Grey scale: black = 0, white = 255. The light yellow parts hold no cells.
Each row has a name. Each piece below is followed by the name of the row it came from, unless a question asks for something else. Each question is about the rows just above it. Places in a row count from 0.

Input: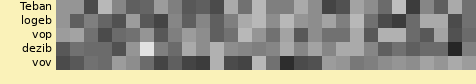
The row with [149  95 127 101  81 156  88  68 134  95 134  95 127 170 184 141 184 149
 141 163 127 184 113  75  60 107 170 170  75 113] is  logeb
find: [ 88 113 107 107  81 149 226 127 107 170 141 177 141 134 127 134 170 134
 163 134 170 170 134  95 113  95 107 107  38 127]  dezib
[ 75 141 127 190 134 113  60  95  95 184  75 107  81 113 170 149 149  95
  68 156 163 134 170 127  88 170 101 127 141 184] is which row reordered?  Teban
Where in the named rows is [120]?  vov, 21
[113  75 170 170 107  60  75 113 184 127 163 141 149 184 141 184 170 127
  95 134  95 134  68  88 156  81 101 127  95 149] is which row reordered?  logeb

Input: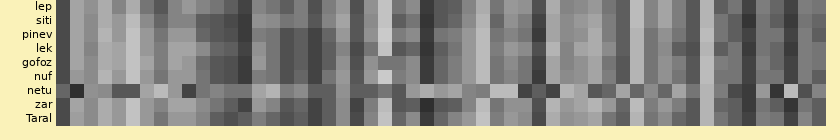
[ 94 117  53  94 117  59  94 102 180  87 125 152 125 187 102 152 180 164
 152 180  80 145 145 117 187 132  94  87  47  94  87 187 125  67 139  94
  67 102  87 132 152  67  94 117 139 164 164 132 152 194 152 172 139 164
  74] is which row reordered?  zar
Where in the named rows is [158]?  Taral, 1
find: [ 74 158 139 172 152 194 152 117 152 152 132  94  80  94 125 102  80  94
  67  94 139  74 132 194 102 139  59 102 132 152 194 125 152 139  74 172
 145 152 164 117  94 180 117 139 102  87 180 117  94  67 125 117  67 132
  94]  Taral
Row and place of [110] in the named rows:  gofoz, 10
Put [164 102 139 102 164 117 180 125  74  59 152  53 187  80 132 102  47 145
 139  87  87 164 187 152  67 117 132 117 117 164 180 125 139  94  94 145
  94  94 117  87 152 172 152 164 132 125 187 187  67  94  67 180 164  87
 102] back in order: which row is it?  netu

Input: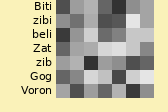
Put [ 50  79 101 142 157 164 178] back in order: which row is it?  Biti
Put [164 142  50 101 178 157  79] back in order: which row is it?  Biti
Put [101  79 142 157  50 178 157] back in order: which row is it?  zib
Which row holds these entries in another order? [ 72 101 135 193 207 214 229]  Gog
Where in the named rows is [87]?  zibi, 4
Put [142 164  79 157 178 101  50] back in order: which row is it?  Biti

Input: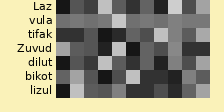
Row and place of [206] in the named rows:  Laz, 8
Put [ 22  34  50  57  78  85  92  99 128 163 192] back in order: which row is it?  dilut
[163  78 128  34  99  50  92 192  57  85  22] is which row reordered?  dilut
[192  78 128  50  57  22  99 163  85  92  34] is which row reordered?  dilut
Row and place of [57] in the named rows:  dilut, 2
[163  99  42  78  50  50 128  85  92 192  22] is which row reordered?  lizul

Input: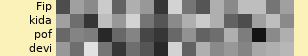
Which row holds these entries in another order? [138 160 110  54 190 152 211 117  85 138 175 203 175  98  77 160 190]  kida
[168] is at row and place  devi, 14
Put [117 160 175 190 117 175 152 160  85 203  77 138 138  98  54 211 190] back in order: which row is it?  Fip
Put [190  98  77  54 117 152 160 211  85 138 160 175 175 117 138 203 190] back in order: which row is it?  Fip

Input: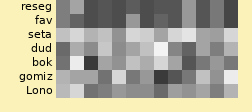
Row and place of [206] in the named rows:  seta, 6
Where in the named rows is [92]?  reseg, 5
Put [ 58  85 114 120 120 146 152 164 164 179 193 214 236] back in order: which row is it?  gomiz
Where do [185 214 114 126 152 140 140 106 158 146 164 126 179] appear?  Lono

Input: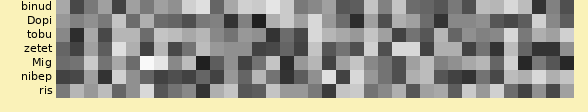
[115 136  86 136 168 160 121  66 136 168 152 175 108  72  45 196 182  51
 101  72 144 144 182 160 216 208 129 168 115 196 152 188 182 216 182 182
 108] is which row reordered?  tobu
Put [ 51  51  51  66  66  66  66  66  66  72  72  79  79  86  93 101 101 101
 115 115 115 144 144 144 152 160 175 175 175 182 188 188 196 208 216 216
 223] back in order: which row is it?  zetet
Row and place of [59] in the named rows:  ris, 19

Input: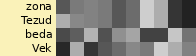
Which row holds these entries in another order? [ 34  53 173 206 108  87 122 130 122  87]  zona
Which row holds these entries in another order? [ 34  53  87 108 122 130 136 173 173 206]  Tezud
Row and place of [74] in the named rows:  beda, 0
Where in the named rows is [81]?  beda, 3
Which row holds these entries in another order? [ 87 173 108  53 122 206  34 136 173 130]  Tezud

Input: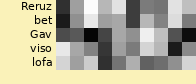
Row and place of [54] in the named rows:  viso, 3
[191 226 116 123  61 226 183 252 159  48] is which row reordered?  Reruz
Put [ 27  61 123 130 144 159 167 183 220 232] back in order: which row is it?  bet
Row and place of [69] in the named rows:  Gav, 3
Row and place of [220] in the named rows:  bet, 8

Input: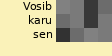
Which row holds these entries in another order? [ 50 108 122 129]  sen
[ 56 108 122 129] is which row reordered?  Vosib
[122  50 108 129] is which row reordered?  sen

